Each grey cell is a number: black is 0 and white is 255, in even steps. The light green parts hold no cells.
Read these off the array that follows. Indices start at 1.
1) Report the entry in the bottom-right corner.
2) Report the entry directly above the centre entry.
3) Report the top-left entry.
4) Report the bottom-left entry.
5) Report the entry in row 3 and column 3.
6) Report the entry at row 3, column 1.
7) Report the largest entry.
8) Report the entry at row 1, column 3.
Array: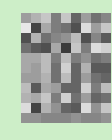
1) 146
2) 188
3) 157
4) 146
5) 113
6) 80
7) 232
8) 198

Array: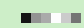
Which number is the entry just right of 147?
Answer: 170
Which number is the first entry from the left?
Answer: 20

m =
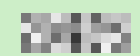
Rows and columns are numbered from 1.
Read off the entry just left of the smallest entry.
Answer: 167
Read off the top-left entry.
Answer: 120
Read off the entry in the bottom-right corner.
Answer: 158
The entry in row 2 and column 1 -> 230
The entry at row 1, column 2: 177
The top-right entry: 188
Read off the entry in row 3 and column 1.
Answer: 109
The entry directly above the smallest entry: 140
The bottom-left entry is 120
